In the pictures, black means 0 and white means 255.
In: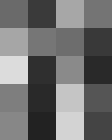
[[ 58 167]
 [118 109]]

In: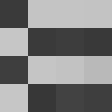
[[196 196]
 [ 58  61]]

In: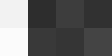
[[45 61]
 [57 53]]

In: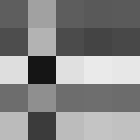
[[161  93]
 [179  75]]

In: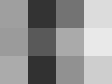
[[ 51 115]
 [ 89 170]]

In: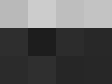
[[204 190]
 [ 29  44]]

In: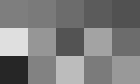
[[122 108]
 [150  83]]
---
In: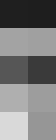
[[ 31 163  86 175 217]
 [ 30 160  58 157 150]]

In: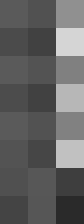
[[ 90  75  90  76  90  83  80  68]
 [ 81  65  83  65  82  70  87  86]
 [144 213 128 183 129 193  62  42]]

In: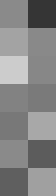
[[138 163 204 130 120 138  95]
 [ 53 137 135 122 168  92 160]]

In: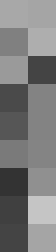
[[168 128 154  74  86 122  51  64  68]
 [165 174  68 131 131 132 144 197 165]]

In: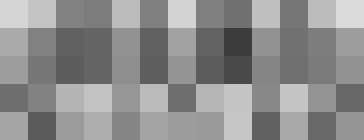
[[213 171 157 110 166]
 [196 129 119 130  91]
 [130  97  93 180 155]
 [124 101 101 194 174]
 [188 146 142 150 133]
 [128  97  94 186 164]
 [211 162 148 110 156]
 [128  98  92 181 154]
 [112  60  73 197 198]
 [192 146 133 136  97]
 [118 113 111 197 169]
 [188 125 123 147 105]
 [219 158 146 103 149]]

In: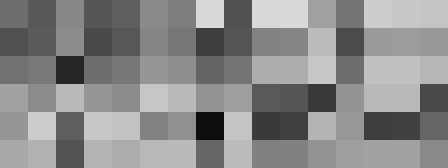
[[110  80 113 162 150 169]
 [ 88  91 120 139 204 177]
 [136 141  37 185  95  82]
 [ 86  73 110 150 199 180]
 [ 94  87 119 140 194 172]
 [138 133 150 198 130 184]
 [125 119 143 185 144 186]
 [216  62 100 146  14 102]
 [ 81  85 116 158 196 188]
 [216 130 172  89  58 129]
 [216 133 173  86  64 129]
 [160 188 199  58 180 147]
 [116  75 110 147 151 158]
 [204 154 193 184  61 162]
 [200 157 192 185  65 162]
 [196 152 182  73 102 137]]
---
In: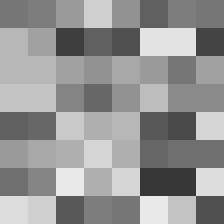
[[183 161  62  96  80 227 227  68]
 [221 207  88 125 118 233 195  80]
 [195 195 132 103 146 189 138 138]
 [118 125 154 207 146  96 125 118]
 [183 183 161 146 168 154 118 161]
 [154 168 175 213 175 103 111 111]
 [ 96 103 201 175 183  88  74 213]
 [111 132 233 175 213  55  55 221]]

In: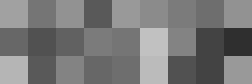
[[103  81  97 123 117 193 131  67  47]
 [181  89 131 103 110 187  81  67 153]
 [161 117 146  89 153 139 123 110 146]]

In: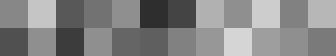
[[ 80 143  60 143 101  95 129 151 213 158 143 122]
 [135 197  88 114 143  46  68 177 143 205 129 183]]

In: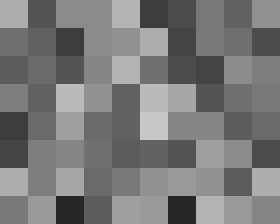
[[120 153  39  92 159 153  39 179 153 133]
 [112  98  61 139 145 173  68 120 112  76]
 [ 92 106  84 133 179 112  76  68 139 126]
 [ 68 126 133 112  92  98  84 159 139  76]
 [173  84 139 139 179  61  76 120  98 145]
 [ 61 106 159 106  98 199 133 133  92 106]
 [173 126 166 106 120 145 153 145  92 173]
 [126  98 186 145  98 186 166  84 112 120]]

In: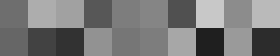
[[102  66  50 146 118 125 167  31 154  44]
 [110 173 161  87 125 133  80 200 140 186]]

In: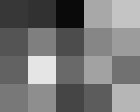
[[ 55  49  10 168 196]
 [120 142  69  92 182]
 [ 84 127  76 134 156]
 [ 98 229 105 162 113]]
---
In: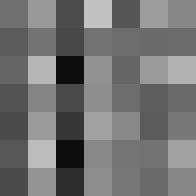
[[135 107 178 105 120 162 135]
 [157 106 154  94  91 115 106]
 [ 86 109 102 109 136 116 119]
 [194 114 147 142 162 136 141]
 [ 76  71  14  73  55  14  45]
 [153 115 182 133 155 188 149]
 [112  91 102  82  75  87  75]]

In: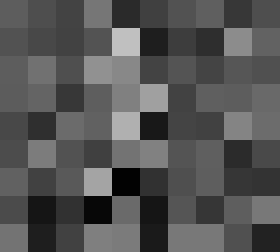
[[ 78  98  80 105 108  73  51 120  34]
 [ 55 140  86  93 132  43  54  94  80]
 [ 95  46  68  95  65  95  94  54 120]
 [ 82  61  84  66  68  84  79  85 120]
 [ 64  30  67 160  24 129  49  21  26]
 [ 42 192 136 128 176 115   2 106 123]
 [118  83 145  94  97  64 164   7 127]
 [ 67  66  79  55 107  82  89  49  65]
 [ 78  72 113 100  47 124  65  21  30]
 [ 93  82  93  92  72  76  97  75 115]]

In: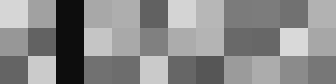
[[178 167 119]
 [113 217 139]
 [124 103 172]
 [123 105 155]
 [183 180  86]
 [212 172 102]
 [ 97 128 202]
 [174 169 109]
 [168 197 113]
 [ 13  13  13]
 [161  98 203]
 [214 151 100]]

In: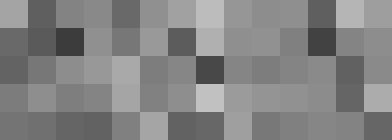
[[158 141 138 172 102]
 [181 132  97 101 131]
 [ 95  66 138 140 134]
 [143 128 132 145 128]
 [141 145 125 148 120]
 [150 143 133 155 159]
 [188 176  72 193 103]
 [161  92 134 142  98]
 [144 153 125 129 165]
 [105 119 169 165 128]
 [137 144 152 132  98]
 [131  60 141 126 101]
 [ 95  90 119 142 112]
 [164 105  99 124 116]]

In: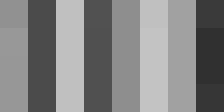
[[ 58  48  48  54]
 [161 161 161 161]
 [192 195 195 195]
 [142 142 142 142]
 [ 81  80  80  80]
 [192 192 192 192]
 [ 75  75  75  75]
 [145 152 151 151]]

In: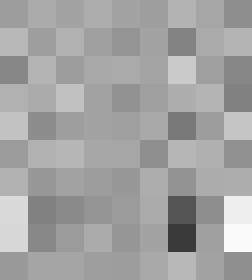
[[142 180 135 130 197 145 174 238 250 143]
 [166 170 159 180 157 176 172 142 160 163]
 [179 131 202 174 121 182 147  85  58 184]
 [158 163 164 159 169 143 173 170 163 169]
 [163 148 170 146 159 166 152 155 150 157]
 [173 159 169 162 163 167 157 148 171 158]
 [163 177 157 193 158 182 162 138 155 165]
 [171 158 180 171 141 177 152 130 136 165]
 [157 184 135 177 194 155 177 218 215 153]]

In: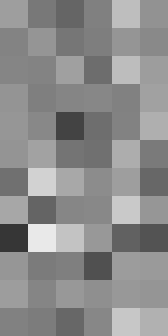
[[146 137 157 161 175 122 103 150  83 154 149 177]
 [190 149 189 129 130 173 158 201  97 156 152 199]
 [128 126 109 135 110 112 140 136 152  80 143 135]
 [101 118 160 133  67 116 168 134 195 127 152 103]
 [120 149 131 127 136 162 210 100 233 123 133 124]
 [158 131 133 148 150 148 112 167  54 150 157 129]]

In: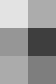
[[172  62 126]
 [227 150 171]]
